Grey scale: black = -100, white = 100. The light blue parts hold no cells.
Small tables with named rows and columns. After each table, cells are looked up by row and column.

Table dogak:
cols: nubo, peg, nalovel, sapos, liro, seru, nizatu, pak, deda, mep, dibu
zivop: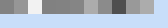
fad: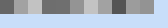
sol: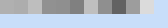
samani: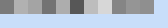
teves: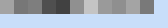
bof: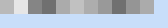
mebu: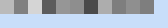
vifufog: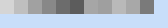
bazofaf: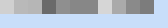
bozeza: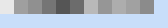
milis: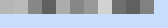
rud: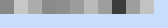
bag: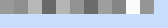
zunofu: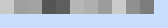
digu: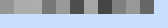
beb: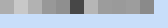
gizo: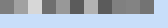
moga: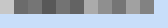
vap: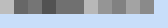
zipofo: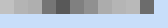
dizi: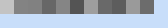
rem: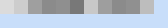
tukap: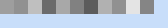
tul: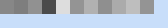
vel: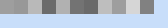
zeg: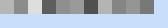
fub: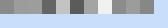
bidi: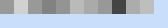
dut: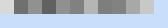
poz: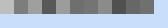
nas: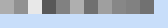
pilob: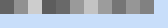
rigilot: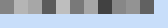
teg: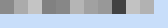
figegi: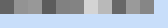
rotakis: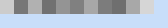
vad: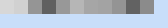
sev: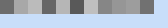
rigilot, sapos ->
-29
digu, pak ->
-46
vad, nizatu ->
30
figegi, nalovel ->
19
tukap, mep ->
79
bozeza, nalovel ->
13
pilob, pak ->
22
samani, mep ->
17
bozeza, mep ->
26
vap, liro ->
-12
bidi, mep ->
35
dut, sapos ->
-24
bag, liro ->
42
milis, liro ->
35
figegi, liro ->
1
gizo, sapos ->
-13
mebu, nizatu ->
-42
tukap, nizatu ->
-28
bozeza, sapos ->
-8
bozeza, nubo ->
82

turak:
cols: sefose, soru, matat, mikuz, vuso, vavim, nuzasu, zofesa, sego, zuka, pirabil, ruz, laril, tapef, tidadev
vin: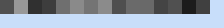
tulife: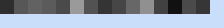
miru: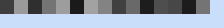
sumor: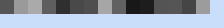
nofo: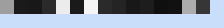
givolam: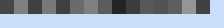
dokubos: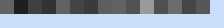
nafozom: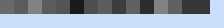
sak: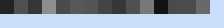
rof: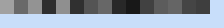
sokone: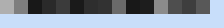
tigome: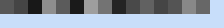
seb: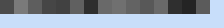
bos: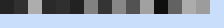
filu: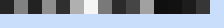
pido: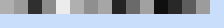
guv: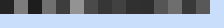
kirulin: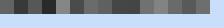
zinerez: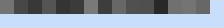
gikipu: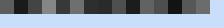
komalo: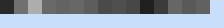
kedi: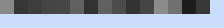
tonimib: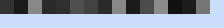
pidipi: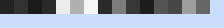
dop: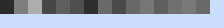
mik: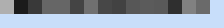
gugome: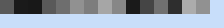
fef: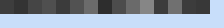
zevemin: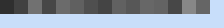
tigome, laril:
-34
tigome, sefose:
-32
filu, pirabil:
26
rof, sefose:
26
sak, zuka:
-37
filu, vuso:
-63
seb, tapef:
-72
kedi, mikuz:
-46
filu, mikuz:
11
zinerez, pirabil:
-38
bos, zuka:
-36

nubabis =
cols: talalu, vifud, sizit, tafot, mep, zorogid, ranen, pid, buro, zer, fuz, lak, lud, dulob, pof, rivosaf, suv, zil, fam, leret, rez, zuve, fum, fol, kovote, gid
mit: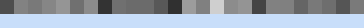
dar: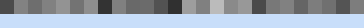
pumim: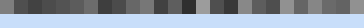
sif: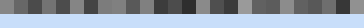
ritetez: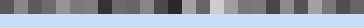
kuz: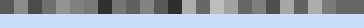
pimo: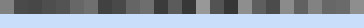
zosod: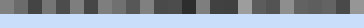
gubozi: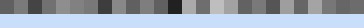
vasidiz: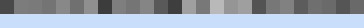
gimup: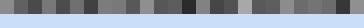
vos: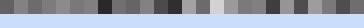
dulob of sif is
-64
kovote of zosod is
-43
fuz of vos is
2
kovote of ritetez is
-38
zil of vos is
-4
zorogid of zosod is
-1
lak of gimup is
-32
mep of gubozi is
11
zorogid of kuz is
0
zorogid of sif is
4
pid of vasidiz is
-53
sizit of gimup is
-42
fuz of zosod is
0
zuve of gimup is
-15
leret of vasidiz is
-7
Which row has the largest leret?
mit

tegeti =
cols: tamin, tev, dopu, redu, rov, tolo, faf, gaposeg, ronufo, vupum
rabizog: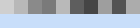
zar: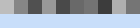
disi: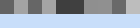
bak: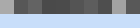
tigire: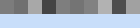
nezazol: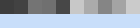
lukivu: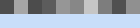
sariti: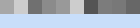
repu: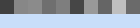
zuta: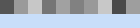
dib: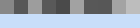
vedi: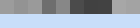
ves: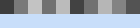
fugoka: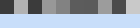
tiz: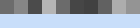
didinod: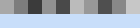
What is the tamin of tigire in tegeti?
-3
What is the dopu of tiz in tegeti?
-41
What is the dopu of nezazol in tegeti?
-9
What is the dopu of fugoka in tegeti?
-54
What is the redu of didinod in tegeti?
14
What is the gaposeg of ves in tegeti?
43
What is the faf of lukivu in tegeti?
55
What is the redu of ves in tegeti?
-11
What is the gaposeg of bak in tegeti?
-39
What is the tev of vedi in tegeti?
15
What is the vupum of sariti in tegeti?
-19
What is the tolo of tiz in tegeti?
-45
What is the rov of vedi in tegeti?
6
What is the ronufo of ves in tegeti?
3
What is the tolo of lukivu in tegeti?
6
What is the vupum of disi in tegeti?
48
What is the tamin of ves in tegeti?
-52
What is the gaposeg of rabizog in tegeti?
24

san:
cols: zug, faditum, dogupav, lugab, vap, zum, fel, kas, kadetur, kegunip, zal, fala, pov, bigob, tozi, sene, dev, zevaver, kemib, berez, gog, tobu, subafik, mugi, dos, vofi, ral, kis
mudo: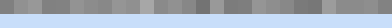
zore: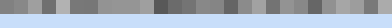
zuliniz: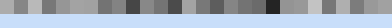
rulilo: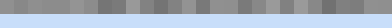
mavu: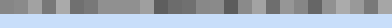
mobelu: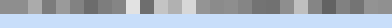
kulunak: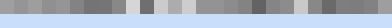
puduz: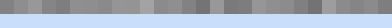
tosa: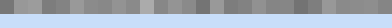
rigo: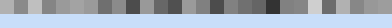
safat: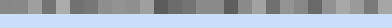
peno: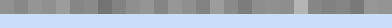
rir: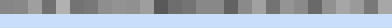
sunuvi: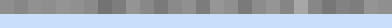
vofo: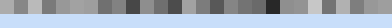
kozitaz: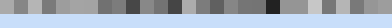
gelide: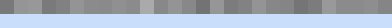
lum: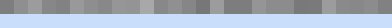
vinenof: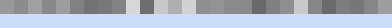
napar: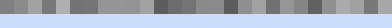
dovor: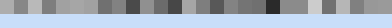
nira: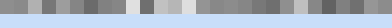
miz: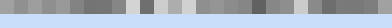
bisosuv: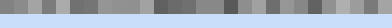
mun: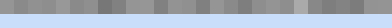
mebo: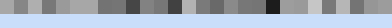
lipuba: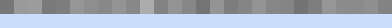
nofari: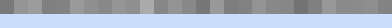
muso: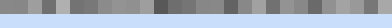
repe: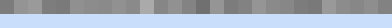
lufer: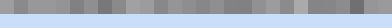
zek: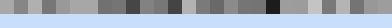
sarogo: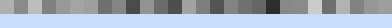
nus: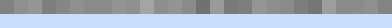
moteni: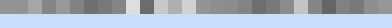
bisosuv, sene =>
7
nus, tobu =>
-2
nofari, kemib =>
15
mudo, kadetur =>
17
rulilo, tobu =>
21
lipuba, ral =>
12
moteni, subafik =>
4
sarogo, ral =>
18
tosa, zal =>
34
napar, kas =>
17
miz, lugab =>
12
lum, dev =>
-2
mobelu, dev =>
11
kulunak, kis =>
24
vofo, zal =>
11
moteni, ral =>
11
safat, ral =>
-4
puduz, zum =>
12
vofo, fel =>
24
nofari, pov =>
15

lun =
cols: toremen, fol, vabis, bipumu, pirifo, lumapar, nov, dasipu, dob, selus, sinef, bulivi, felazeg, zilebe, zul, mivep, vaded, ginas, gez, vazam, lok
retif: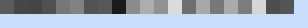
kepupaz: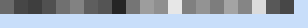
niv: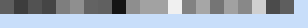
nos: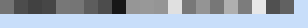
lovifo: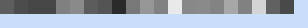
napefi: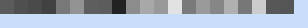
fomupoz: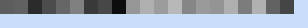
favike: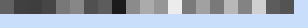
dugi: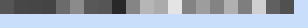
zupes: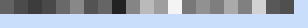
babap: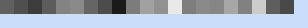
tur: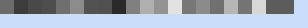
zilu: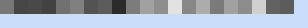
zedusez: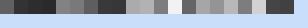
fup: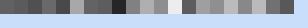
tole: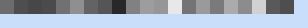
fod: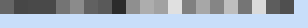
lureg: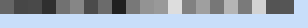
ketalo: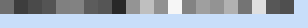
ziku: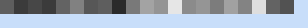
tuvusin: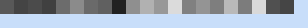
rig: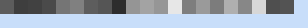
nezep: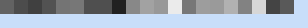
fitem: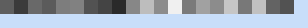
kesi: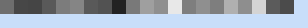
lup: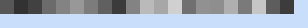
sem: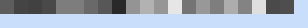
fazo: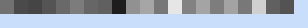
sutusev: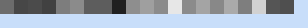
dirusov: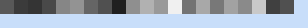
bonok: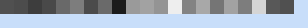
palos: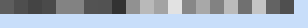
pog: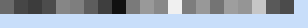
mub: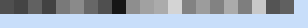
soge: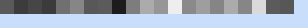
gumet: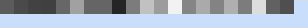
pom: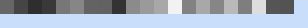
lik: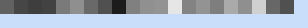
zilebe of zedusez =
-21
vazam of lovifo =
-24
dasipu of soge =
-29
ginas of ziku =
3
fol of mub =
-47
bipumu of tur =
-39
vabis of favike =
-51
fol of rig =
-51

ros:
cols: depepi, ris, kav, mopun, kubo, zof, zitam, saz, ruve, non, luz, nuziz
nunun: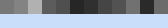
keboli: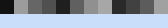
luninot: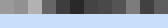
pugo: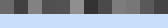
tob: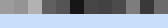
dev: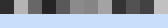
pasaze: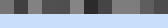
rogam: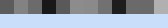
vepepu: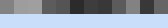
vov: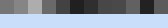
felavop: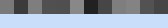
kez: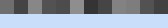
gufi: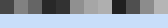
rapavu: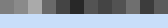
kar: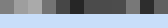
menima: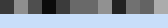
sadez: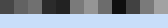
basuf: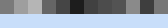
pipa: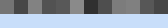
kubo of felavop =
-38
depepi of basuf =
-4
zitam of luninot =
-47
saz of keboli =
31
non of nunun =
-11
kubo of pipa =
-31
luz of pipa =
-32
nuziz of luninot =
-27
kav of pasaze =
2
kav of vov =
36
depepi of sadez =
-44
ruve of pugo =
-3
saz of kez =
-46
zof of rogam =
10
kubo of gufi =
-61
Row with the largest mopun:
kar

